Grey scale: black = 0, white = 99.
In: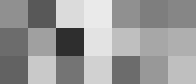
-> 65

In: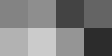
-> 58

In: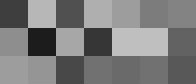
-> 74

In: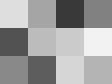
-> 79

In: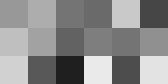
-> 45

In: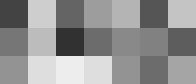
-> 50

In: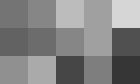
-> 62

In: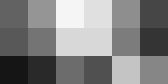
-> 48
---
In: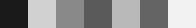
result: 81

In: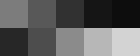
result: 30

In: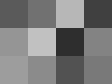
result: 54

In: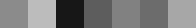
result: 73

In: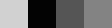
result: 1

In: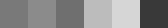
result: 54
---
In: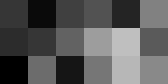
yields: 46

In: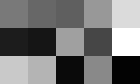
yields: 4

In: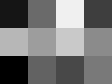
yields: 38

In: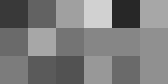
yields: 59

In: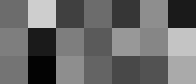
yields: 28

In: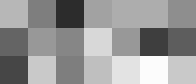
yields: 88
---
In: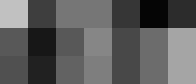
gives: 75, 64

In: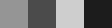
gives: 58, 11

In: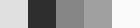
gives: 87, 97

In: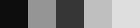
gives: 5, 86

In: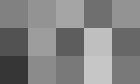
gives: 50, 47

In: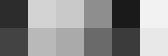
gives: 17, 90

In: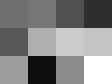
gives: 43, 99
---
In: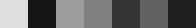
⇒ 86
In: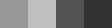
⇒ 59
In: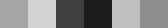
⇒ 64
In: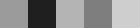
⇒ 60
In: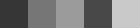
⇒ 21
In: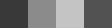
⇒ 22
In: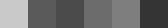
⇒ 78
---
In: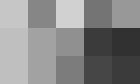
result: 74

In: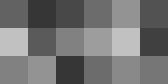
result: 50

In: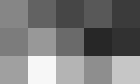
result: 62

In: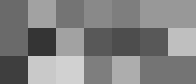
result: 24

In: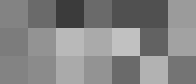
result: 51

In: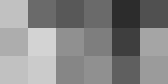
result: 75
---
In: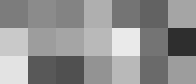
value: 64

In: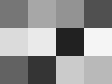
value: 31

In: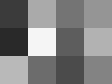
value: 58

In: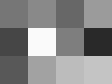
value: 60

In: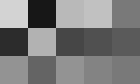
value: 47

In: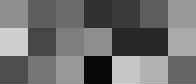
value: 59
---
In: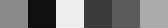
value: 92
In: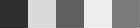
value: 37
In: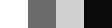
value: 81
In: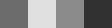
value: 54
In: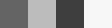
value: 24
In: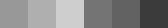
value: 80
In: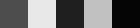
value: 12
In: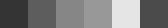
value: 52
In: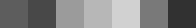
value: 60
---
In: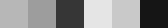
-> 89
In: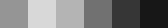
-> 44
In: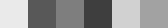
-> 24
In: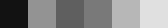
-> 47
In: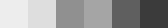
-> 64
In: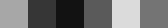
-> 35
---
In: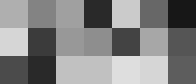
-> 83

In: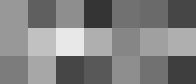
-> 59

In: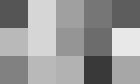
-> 72

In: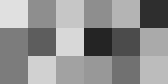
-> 48

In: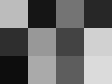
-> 18

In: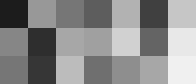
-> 52

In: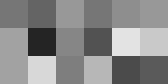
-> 63

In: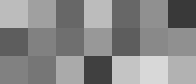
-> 36

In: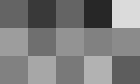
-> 61

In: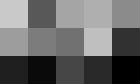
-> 61
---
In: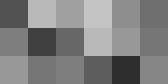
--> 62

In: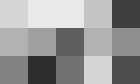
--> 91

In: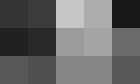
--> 77

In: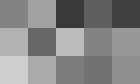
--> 22

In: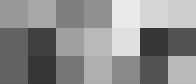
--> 49

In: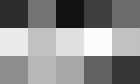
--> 7

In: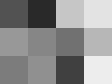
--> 77

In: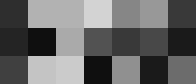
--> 69

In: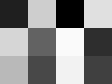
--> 0
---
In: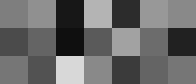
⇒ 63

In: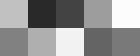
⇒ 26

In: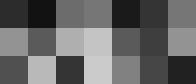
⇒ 35

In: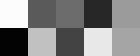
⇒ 42

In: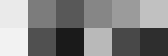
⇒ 52

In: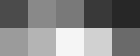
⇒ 47

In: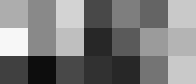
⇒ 35
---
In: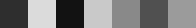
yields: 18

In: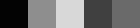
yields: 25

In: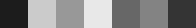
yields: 20

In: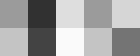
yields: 26

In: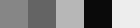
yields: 39

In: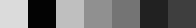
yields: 13

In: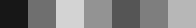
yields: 33

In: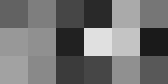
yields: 13
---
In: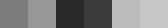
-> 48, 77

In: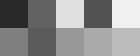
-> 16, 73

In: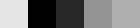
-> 89, 68

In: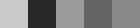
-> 78, 53

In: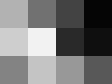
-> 69, 34

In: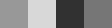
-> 59, 46

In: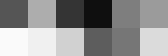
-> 33, 85

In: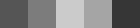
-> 33, 21

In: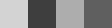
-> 82, 37

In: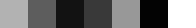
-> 69, 99
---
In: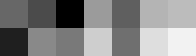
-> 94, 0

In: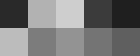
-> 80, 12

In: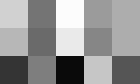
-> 98, 4

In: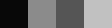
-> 75, 3

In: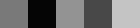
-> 76, 2

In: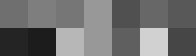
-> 81, 11

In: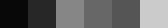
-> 79, 3
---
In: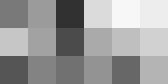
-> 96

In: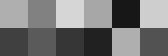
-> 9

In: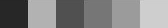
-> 60

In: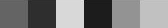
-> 57

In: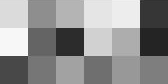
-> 92

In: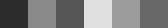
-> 60
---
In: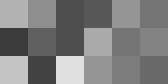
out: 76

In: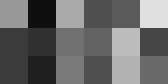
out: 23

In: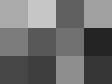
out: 27

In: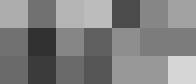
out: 41

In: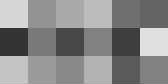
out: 76

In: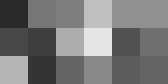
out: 70
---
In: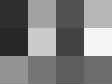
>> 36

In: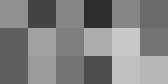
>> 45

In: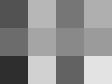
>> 38

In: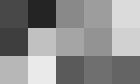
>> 35

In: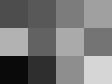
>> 55

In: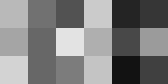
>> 48
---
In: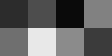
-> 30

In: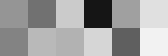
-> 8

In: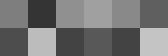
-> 62

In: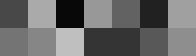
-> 38

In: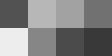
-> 71

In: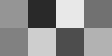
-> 16

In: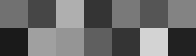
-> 47

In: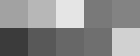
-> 89
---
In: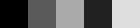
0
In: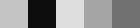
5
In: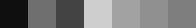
6
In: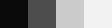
4
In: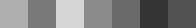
20
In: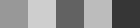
21
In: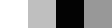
1
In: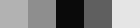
4
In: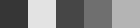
21
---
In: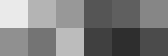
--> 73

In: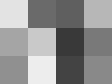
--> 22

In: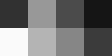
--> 52

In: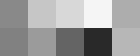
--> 39

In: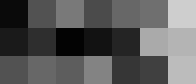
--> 1

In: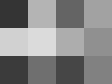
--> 67
